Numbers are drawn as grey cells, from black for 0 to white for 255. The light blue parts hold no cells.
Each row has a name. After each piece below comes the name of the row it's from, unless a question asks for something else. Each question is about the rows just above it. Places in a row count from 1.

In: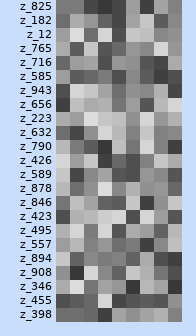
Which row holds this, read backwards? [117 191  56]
z_790
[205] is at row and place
z_423, 4

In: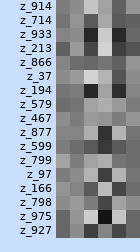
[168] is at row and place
z_714, 4
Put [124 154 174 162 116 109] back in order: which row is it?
z_579
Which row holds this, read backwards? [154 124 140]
z_467

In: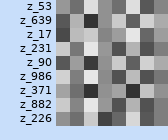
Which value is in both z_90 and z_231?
[202]
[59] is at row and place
z_90, 3
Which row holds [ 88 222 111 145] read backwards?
z_53

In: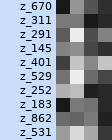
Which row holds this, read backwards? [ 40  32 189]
z_252
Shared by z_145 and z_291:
[130]
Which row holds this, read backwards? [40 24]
z_311
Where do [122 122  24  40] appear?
z_311
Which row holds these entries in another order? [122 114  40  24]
z_183

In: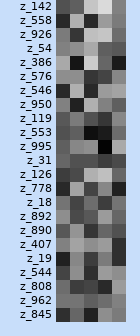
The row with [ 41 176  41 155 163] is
z_546
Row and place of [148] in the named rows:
z_890, 2
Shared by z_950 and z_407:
[129]

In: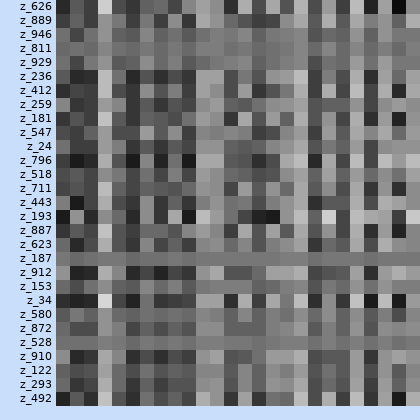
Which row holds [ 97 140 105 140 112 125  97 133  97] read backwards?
z_580
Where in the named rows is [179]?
z_626, 18

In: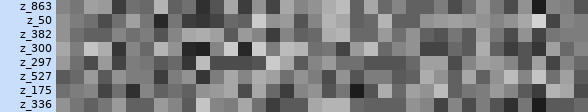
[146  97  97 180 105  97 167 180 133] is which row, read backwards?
z_50
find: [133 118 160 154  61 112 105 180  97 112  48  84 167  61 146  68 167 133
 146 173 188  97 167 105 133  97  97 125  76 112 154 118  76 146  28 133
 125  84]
z_863
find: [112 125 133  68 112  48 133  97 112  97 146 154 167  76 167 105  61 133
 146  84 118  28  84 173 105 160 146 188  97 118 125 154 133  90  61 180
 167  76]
z_175
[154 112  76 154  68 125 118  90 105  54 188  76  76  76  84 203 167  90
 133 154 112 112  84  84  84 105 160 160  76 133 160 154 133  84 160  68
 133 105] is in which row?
z_297
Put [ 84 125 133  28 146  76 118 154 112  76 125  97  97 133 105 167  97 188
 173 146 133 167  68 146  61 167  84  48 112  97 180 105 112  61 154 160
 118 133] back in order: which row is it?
z_863
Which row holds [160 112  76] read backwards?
z_50
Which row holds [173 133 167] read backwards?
z_527

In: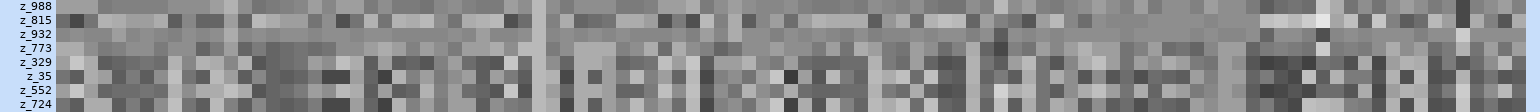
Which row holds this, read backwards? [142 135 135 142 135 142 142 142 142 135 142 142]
z_932
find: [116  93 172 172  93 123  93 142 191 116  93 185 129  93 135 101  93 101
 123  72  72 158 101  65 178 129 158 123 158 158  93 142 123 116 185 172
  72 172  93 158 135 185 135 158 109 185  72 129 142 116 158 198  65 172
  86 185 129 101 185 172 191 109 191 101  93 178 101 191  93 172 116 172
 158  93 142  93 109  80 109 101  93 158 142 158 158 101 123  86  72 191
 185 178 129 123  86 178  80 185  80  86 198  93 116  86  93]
z_724
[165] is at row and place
z_815, 92
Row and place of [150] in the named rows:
z_815, 60

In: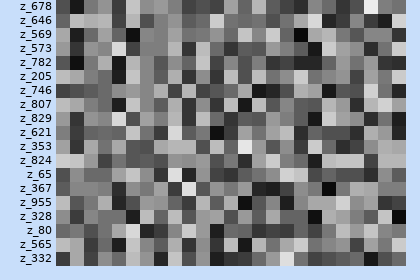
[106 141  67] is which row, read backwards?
z_332
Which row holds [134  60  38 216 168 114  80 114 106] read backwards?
z_646
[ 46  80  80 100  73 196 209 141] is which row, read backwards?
z_65
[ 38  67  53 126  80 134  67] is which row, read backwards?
z_782
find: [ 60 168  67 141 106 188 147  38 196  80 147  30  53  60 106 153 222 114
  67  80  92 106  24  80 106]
z_332
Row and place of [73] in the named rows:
z_65, 19

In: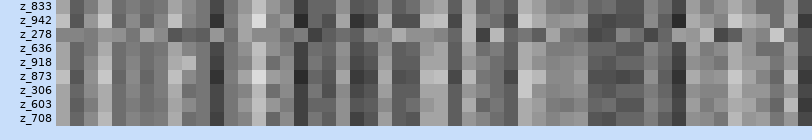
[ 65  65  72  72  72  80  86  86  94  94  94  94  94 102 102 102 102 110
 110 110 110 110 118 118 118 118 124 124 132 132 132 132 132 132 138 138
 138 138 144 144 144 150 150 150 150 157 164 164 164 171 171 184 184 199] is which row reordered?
z_306
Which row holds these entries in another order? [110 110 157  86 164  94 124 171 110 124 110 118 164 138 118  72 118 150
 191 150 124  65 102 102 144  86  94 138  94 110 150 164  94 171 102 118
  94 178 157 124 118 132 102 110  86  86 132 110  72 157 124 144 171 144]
z_833
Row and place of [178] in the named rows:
z_833, 34

